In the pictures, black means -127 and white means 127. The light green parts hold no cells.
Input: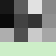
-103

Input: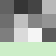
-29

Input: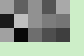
33

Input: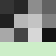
-74

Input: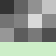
-76

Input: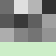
-17

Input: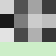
84
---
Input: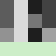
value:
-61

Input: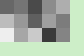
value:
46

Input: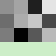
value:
100

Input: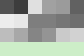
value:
-30

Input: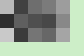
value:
29

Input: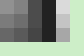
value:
90

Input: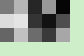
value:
-122
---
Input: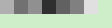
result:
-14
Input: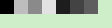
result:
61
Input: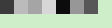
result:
59
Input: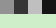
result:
-74
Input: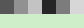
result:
17
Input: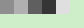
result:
48
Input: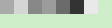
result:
85
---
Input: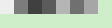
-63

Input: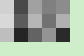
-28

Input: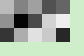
97

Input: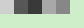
-70

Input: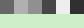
16

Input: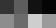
78
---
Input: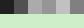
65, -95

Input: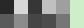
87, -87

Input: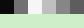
118, -117

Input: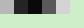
84, -118

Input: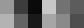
71, -117

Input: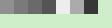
109, -72

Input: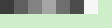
118, -67
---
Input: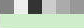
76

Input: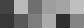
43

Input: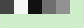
-110

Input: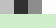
-78

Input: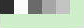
-21

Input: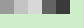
88

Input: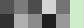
11
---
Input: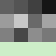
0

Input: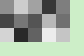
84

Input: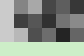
75

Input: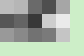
25

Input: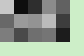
-2

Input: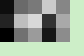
-127

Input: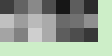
36

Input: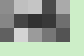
-31

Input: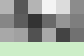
40
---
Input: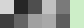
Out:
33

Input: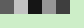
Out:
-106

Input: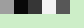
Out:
-73

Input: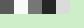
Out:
-9

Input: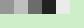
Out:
-19

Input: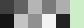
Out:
17
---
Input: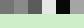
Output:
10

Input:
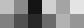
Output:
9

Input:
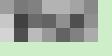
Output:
-6

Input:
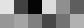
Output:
-62

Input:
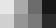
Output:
42

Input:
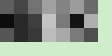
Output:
-57

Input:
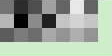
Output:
-83
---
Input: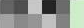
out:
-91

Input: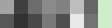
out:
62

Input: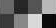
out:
-43

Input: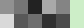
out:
41

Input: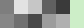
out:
-31

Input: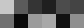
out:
-51

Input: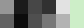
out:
-78

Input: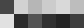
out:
89
